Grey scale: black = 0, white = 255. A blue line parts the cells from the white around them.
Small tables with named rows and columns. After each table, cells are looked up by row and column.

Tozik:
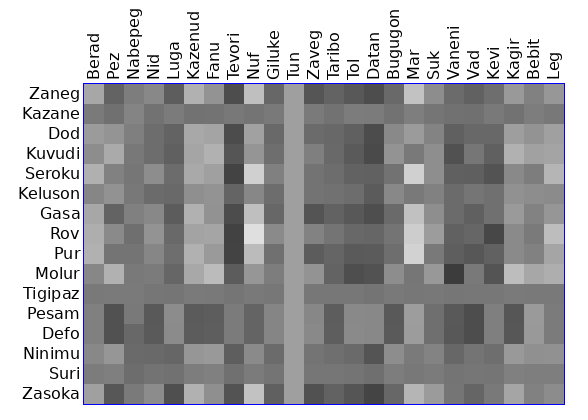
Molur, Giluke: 125
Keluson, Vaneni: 107
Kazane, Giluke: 121
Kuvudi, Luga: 96
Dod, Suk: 131
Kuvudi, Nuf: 149
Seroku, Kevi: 83
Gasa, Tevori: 76
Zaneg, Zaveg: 85
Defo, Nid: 90
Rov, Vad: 102
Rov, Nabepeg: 111
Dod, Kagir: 158
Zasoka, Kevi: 121
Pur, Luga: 110
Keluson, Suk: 129
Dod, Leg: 160
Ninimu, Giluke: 107

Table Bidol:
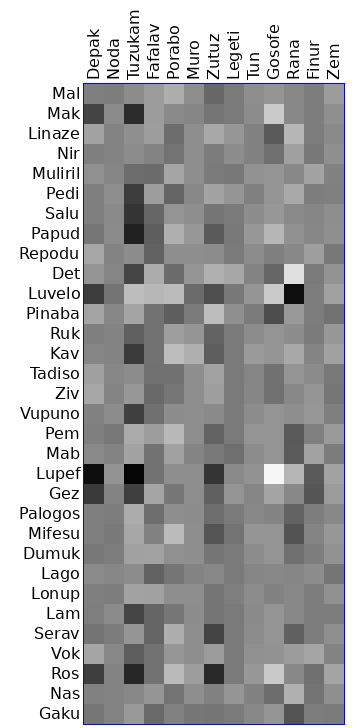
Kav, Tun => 154
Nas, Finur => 116
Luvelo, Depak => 60
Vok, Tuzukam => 93
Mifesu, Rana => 83
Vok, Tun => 144
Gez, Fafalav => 165
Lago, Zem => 117
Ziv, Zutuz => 158
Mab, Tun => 140
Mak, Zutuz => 117
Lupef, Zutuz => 53
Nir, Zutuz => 124
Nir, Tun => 130
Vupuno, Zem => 127
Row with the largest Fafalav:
Luvelo

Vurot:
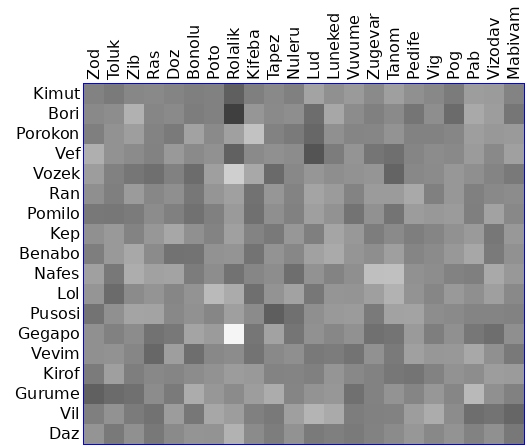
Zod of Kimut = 130
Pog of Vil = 140
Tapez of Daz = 125
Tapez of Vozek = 106
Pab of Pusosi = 132
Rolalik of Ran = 160
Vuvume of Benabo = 149
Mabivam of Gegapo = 143

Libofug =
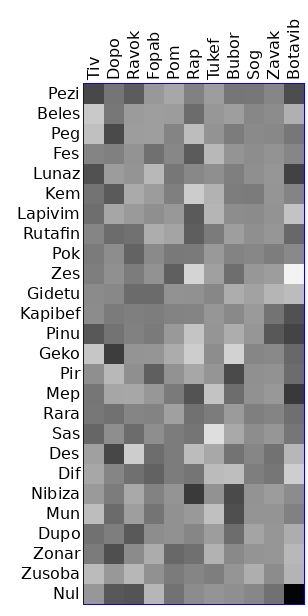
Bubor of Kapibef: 137
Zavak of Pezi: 134
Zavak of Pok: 125
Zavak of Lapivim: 147
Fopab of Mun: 116
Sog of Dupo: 164
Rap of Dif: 117
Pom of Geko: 172

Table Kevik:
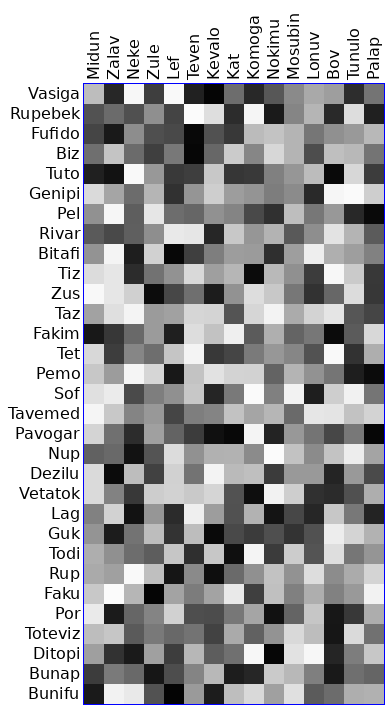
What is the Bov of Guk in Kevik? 237
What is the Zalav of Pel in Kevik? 246
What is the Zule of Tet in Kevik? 110
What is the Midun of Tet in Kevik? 216
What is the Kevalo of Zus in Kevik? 28
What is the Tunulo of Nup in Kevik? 237
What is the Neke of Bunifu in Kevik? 233

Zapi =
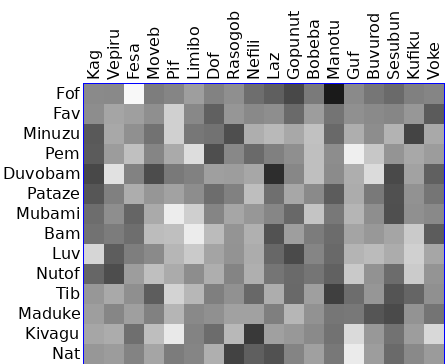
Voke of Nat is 155
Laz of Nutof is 117
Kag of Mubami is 109
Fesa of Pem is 192
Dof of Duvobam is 159
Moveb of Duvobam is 76
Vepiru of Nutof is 77
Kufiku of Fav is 151
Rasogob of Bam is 148
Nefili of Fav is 137
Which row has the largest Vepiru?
Duvobam

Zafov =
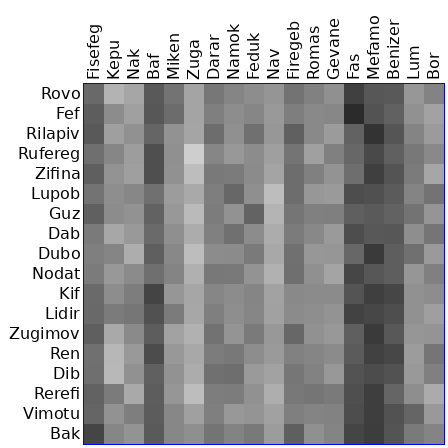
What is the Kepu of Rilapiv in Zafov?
159
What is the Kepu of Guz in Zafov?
140
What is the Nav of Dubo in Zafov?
168
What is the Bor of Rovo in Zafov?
131
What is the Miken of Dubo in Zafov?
136
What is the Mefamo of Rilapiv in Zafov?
51
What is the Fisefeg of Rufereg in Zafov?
111
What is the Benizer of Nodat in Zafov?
94
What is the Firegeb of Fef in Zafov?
126
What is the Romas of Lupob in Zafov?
151
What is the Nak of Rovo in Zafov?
166
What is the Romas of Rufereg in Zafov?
160
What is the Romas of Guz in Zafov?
128
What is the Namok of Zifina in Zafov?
123
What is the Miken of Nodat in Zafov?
132
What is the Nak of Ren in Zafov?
153
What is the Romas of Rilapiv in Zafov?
137
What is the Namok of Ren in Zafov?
120
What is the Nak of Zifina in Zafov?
159
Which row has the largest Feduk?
Dib

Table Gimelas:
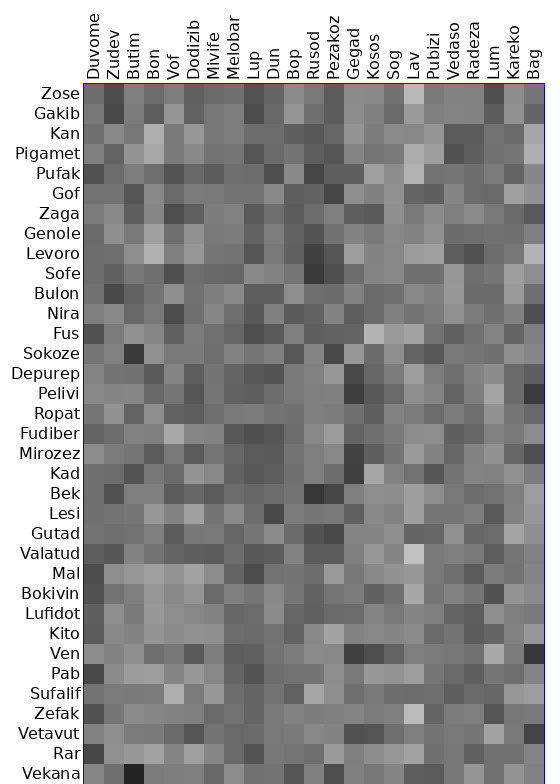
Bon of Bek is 126
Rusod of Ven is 138
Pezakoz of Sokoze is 72
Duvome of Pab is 73
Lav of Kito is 138
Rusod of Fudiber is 135
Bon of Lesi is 151

